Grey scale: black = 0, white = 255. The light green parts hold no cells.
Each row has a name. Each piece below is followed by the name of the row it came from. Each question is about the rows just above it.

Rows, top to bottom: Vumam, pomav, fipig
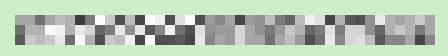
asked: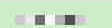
fipig
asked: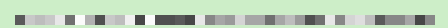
fipig
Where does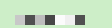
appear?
Vumam
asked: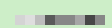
fipig
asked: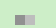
Vumam
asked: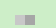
Vumam
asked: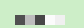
Vumam

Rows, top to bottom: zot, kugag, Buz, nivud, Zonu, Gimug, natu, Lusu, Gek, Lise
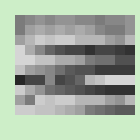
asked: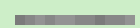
zot
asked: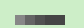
nivud

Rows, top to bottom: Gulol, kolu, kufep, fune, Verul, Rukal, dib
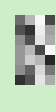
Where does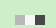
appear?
Gulol
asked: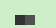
dib
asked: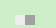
kolu
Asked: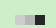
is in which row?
Verul
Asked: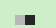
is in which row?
Verul
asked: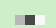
fune
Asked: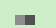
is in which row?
kufep

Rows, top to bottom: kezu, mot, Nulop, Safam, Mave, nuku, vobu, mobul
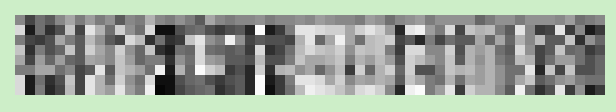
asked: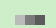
mot
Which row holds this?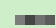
Nulop
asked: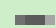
Nulop
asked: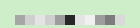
mot
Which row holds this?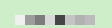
mot

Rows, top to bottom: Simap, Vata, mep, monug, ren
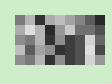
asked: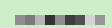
ren
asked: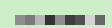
mep
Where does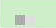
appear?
Vata
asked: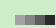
Simap
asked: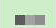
monug

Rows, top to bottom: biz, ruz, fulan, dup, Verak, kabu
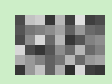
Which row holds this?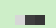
kabu
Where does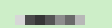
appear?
dup
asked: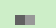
ruz
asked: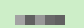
ruz
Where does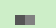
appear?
fulan
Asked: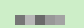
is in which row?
Verak
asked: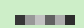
kabu

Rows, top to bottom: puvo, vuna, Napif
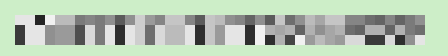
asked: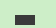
Napif
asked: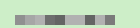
vuna
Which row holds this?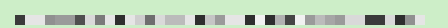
Napif
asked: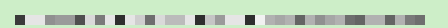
vuna
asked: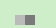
puvo

